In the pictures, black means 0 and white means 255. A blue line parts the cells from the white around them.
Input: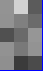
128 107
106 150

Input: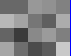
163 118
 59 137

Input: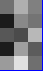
137 116
 75 184

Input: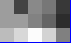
157 130
216 252

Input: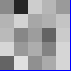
211 167
135 157

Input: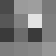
130 226
108  58

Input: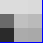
192 186
171 169
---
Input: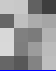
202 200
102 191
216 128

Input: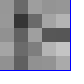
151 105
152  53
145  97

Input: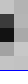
196 179
 59 181
 18 169

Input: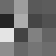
107 157
 36 173
228  67

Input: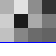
176 226
206  27
193 134

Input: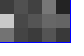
 61  80
201  72
115  68
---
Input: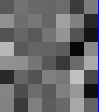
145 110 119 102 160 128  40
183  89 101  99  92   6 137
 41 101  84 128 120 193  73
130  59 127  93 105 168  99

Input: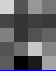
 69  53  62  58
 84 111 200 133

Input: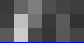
62 191 114  57  90  49

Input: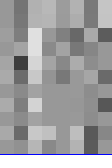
152 119 179 181 155 173 122 196
152 164 224 138 163 120 134 152
170 107 200 148 120 153 166 106
171 126 211 152 152 151 143  87
169 106 200 192 152 190  89 135

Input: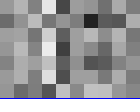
108 146 187 118 148 125  34  91  86 174
150 185 132 235  63 158 138 103 167 128
154 175 126 222  78 159 159 121 173 124

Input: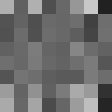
 83  99  79 106 103 110  65 110
 97 105 124 101  97 134 108  98
 84 116 110  94  90  90 123 109
170 103 165  75 102 156 190  37

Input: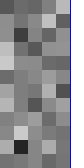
142 116 137 192  96
190 113  88 145 147
108 126 136 156 135
181 127  85 138 160
136 202 141 123 115
115 121 134 105 117

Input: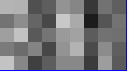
115 141 101  72 200 170  28  85 115
123 108 131  71 147 179  75 140  95

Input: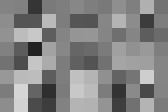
141  85  85 186 125  85  84 134 180 140  60 125
129  92  34 162 135 102 106 123 160 145 153 126
152 186 189  93 126 192 180 144  99 117 206 133
141 210  75  61 130 180 178 148  62 113 180 123
